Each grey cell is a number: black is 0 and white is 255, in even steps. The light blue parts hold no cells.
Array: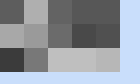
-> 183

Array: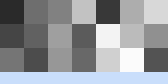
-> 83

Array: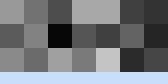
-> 70

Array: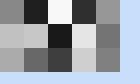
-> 128

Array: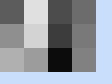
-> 129

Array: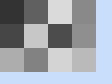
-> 186

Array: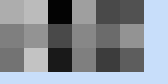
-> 93
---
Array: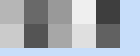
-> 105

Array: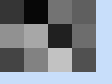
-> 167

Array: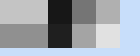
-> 196

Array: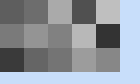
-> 148

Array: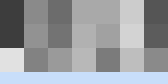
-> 146

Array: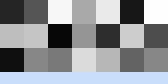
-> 197

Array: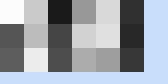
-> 188

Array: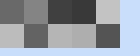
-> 132

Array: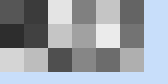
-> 65

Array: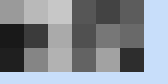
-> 59
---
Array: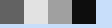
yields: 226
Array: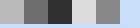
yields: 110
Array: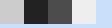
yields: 35
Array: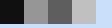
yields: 150
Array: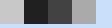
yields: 32
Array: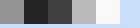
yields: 36
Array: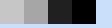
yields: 166
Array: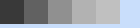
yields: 97
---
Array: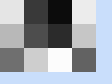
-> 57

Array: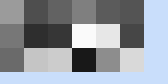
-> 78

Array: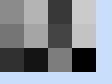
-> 180

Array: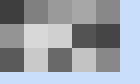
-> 128

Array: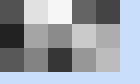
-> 225

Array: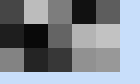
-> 188
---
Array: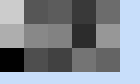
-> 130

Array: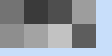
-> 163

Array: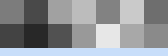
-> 231

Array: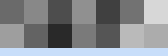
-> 85

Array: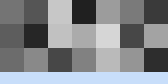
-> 214

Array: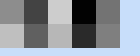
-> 183
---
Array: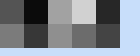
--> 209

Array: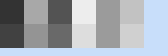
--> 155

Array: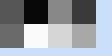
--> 136

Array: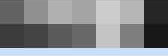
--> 182

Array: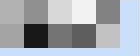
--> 241

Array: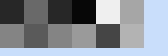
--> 239
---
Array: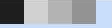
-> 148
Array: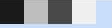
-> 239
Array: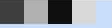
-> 217
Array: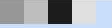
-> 223
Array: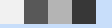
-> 55
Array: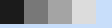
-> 220
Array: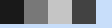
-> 66
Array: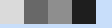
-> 30
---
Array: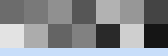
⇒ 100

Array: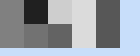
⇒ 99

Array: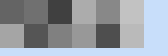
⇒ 128

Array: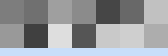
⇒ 222

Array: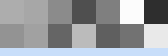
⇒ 101

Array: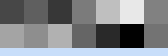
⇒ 177

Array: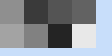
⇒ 36

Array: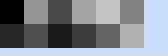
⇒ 25
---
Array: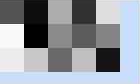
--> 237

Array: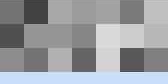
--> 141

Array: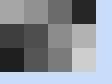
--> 31

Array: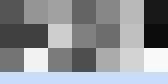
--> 116

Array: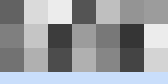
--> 114

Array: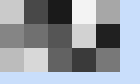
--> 188

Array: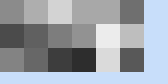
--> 131

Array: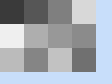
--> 187
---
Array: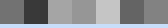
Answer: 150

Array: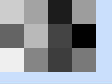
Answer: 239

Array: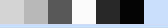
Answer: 87

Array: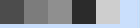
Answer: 123

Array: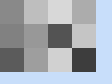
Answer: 91

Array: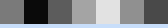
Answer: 164
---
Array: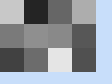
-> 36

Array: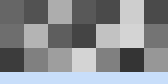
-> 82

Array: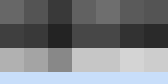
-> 84

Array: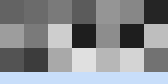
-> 107

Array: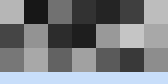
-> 23

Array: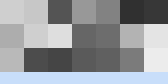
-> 199

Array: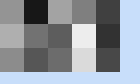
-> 23
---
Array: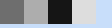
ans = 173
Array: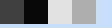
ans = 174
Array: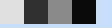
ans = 138
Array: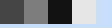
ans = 125
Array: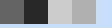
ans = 176
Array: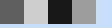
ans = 157
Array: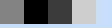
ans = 131
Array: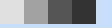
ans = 162
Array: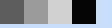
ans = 155
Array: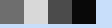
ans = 110
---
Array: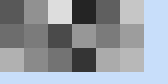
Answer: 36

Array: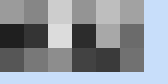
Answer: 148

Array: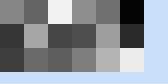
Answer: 142

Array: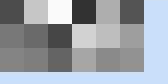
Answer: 51

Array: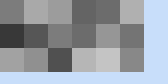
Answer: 100

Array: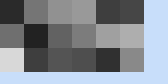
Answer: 153
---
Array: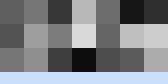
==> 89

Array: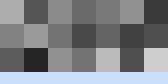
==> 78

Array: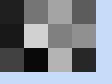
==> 180

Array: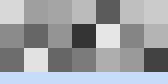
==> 153

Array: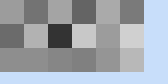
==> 149

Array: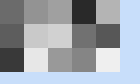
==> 133

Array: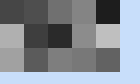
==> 120

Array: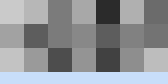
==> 142

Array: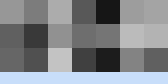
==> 131
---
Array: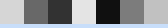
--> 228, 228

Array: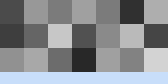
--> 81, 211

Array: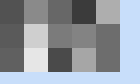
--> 123, 230

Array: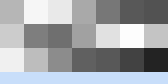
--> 161, 253

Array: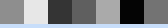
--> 95, 231

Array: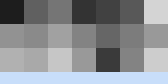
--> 131, 212

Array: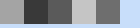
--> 90, 197
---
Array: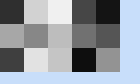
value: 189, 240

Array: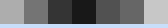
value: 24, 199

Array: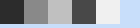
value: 192, 240

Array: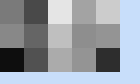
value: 191, 229

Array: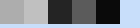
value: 36, 192

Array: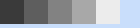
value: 130, 236

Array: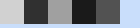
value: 160, 209

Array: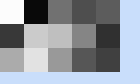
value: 191, 252
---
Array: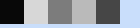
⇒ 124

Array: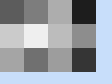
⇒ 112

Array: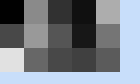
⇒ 72

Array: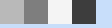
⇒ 126

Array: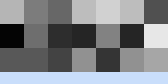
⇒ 52

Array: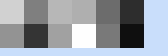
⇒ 254

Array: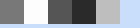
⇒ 85

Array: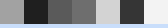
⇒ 211
